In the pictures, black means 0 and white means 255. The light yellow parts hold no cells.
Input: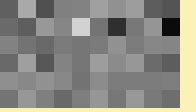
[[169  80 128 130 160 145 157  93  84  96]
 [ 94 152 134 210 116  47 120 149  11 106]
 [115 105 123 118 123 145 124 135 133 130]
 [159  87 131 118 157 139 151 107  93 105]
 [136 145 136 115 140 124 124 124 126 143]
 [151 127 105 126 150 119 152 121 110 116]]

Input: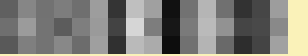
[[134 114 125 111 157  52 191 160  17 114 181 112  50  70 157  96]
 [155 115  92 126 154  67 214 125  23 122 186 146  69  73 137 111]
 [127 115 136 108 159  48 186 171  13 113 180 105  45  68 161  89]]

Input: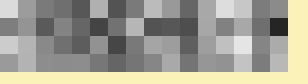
[[156 122 111  87 176  83 122 187 153 102 168 221 199 124 139 219]
 [148  90 131 102  68 114 182  83  87  78 167 129 168 111  37 126]
 [180 137 112  93 146  70 121 165 157  95 158 192 229 133 171 204]
 [179 141 140 141 119 101 117 134 169 116 150 146 195 124 184 154]]

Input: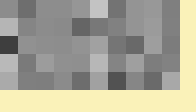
[[110 141 141 150 195 115 148 152 127 140]
 [133 140 138 101 120 129 148 155 128 181]
 [145 142 141 147 161 117 105 158 124  62]
 [122 156 144 143 183 132 159 125 130 185]
 [127 126 139 109 161  82 134 106 168 170]]

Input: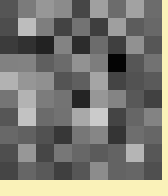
[[123 151 139  70 160 108 162 108  85]
 [189 126  67 115  62 159  92 104  77]
 [ 49  34 131  44 108  63 145  86  59]
 [130  95 107 146 125   4  86 114 129]
 [150 144  84  95 165  68  82  90 178]
 [179 124 115  36 151 132  88  65 117]
 [194 107 114 169 203  68 102 131  86]
 [ 97  81  55 119 134  52 110 102 104]
 [151  70 119 103  91  99 181  87  78]
 [102  89  63  86 140  99 102  79  69]]

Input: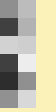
[[188 143]
 [178  64]
 [206 210]
 [237  64]
 [144  45]
 [216 145]]

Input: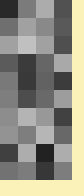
[[123 172  81  41]
 [161 137  89 111]
 [192 161  79 161]
 [ 59 102 169  91]
 [ 57  98  60 121]
 [ 77 105 157 126]
 [180 152  65 141]
 [126 182 104 147]
 [173  34 173  64]
 [124  55 125 114]]

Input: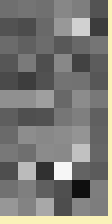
[[116 112 135 126  83 111]
 [ 76 105 152 209  60  82]
 [ 96 108  88 104 117 107]
 [122  78 136  66  92  86]
 [ 61  81 115 114  87  74]
 [144 159 104 140 120 144]
 [ 79  81 118 127  96  94]
 [141 136 140 148  99 106]
 [111 139 137 193 102 120]
 [187  48 246  99  91  78]
 [127  95  79  15 126 113]
 [131 168  77 134 125 151]]

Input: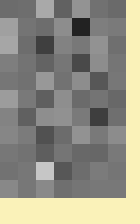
[[110 169  97 147 113 106 108]
 [116 109 141  34 126 122 160]
 [109  63 130 120 146 111 166]
 [115  99 118  73 141 117 126]
 [113 152 114 141  87 119 118]
 [121  95 142 107 116 104 156]
 [ 96 142 145 122  62 111 131]
 [123  81 108 146 121 140 134]
 [114  94 117 104 103 121 119]
 [119 198  87 109 123 117 114]
 [119 137 111 117 120 120 136]]
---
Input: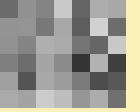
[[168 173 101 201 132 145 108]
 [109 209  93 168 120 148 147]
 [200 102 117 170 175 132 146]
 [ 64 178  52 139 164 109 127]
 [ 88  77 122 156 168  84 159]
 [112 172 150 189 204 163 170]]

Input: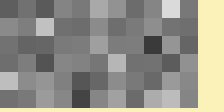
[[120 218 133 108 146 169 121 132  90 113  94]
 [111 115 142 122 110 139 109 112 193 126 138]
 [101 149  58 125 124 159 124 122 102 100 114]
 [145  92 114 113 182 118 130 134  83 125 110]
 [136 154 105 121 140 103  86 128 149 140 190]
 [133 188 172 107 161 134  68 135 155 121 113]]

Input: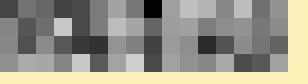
[[147 112 189 135 180 191 160   3 120 162 123  73  67 103 114  69]
 [139 120 146 142 126 160 157 101 165 188 124  73 200 110  86 133]
 [ 99 117 140  84  43 142 154  65 129 148  50  57  87 139  80 134]
 [161  88  76 169 135 145 161  73 207 163  90 200 133 167 171 144]]

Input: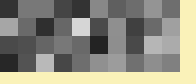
[[110 148 109  95 136  51  69 120 120  51]
 [160 106  64 143  75 214 103  47 106 166]
 [171 182  73 142  35 105 120 101  79  74]
 [128 142 112 156 144 110  71 185  83  39]]

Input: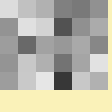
[[145 121 128 177 193 220]
 [171 144  82 211 224 147]
 [135 169 152 162 105 157]
 [226 165 115 176 200 148]
 [177 200  55 230 201 157]]

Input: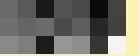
[[ 67  10  73  83  25  89 105]
 [ 66  39  94  75 107 100 111]
 [244  53 141 150  27 126 137]]

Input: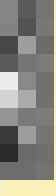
[[116  90 133]
 [120  83 131]
 [107 158  72]
 [123 116  89]
 [112 137 236]
 [113 171 211]
 [124 121 148]
 [116 157  58]
 [111 107  42]
 [115 109 109]]
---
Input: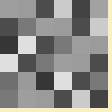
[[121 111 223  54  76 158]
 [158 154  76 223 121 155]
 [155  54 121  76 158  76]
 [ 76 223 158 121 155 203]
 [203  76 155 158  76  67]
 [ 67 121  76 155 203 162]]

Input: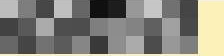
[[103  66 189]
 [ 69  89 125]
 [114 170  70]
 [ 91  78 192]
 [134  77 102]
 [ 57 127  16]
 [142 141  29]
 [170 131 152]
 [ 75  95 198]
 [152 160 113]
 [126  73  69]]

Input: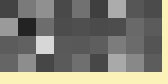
[[101  92 154  67]
 [141  97  35 122]
 [ 70 215 109 144]
 [ 90  89  76  73]
 [111  88  79 113]
 [ 71  94  75  63]
 [169 124  77 172]
 [136 107 105  86]
 [ 92  84  91  75]]

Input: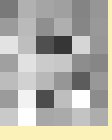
[[201 155 188 160 227 155 121]
 [254 242 209 225 190 186 177]
 [167  77 184 203  79 143 165]
 [170 190 150 199  54 175 160]
 [195 254  92 141 214 134 132]
 [173 140 152 134 151 153 150]]

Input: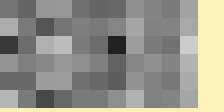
[[181 105 148  57 174 116]
 [122 105 128 108 121 101]
 [ 72 156 136 176  85 149]
 [103 157 150 188 117 150]
 [123 113 143 122 126 112]
 [122 105 128 108 121 101]
 [142  92  98  33 133 104]
 [178 146 133 157 166 145]
 [129 129 144 122 130 132]
 [132 120 132 115 131 122]
 [165 171 179 204 168 162]]

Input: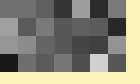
[[ 24 149 159 112]
 [110 140  91 112]
 [ 90 100 122  95]
 [119  88  88  54]
 [ 78  68  96 158]
 [207  64  91  43]
 [ 87 147  40 122]]
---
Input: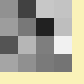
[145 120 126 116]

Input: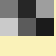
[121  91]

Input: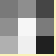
[121 246  32]

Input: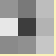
[148  61 198]

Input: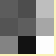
[ 92  94 253]

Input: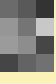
[107 117  70]

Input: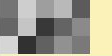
[116 197  97]

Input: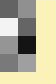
[ 99 101]
